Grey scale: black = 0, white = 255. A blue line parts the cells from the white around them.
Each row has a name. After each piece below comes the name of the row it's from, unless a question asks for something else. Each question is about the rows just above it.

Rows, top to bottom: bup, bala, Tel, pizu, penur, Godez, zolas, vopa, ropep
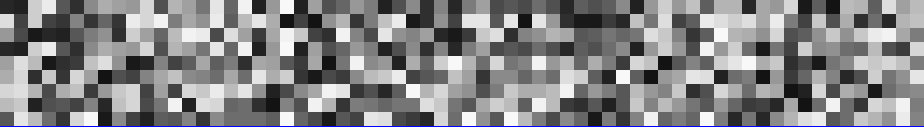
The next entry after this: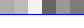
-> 87
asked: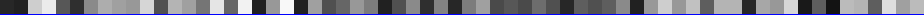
bup
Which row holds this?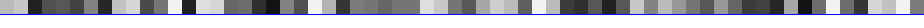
vopa
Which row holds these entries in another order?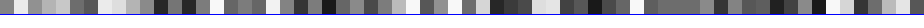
ropep

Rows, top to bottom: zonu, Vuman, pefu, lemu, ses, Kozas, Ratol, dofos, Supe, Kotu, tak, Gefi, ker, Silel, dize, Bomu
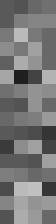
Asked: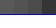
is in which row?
Kotu
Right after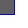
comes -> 172

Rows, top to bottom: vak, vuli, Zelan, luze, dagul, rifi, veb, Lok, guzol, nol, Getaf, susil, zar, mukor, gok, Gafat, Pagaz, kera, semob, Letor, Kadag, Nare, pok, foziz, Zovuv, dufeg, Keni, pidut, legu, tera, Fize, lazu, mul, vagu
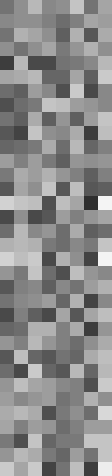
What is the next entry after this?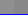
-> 171
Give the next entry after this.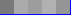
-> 128
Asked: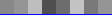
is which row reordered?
Letor
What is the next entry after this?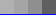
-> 177
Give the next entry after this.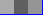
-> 95
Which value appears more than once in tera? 171

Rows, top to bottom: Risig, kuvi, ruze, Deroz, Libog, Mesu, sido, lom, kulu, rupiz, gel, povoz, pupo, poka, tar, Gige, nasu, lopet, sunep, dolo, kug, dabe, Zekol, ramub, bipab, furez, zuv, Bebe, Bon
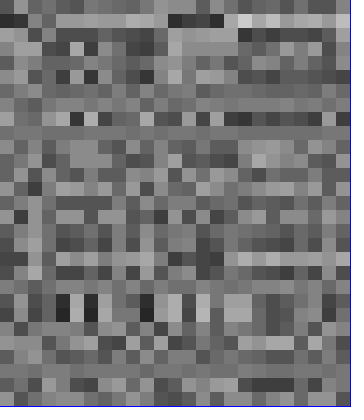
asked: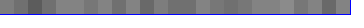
kug
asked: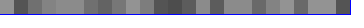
Bon
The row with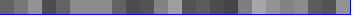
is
povoz
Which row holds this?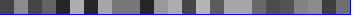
Zekol

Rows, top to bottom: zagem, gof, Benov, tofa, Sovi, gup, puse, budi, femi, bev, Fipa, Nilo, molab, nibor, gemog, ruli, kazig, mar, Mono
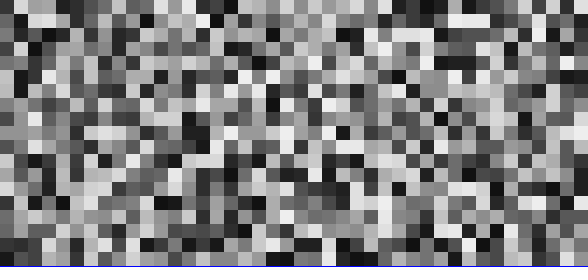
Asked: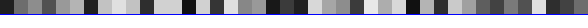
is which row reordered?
zagem
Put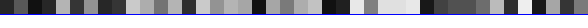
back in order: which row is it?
Benov

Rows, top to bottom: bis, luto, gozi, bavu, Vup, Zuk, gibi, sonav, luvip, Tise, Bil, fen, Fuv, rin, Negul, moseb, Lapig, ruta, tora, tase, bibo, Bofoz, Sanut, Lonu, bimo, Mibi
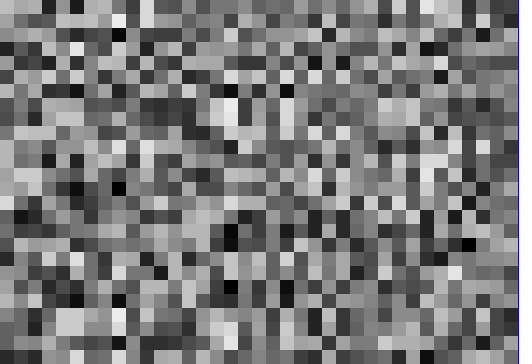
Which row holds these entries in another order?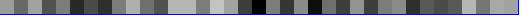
bibo
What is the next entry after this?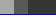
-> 132
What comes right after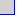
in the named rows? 81
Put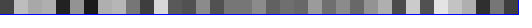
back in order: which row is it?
bis
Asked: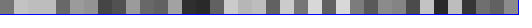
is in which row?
Tise
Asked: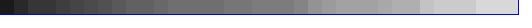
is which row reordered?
Zuk

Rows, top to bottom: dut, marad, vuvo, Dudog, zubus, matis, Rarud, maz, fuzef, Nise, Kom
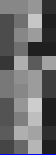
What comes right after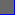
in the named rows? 182
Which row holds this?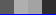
Nise
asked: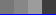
Rarud
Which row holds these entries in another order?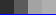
Nise

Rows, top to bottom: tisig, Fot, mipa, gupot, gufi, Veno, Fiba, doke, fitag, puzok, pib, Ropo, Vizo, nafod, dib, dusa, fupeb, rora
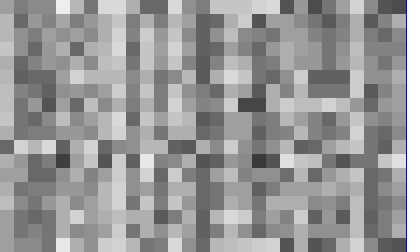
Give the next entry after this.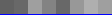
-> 152
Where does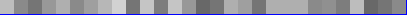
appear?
dib
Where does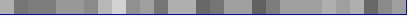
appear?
nafod
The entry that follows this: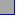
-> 125
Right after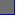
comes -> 183
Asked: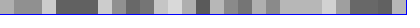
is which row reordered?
Veno
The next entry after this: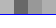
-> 197

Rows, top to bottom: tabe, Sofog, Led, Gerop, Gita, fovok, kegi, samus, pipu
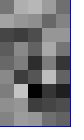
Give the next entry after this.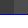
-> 150
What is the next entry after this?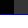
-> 31
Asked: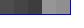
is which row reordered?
samus

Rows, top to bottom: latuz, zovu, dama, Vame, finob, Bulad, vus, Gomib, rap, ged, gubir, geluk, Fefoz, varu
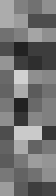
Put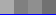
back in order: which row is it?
latuz
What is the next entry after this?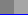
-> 143
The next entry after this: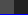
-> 61
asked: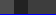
Vame
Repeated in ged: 202

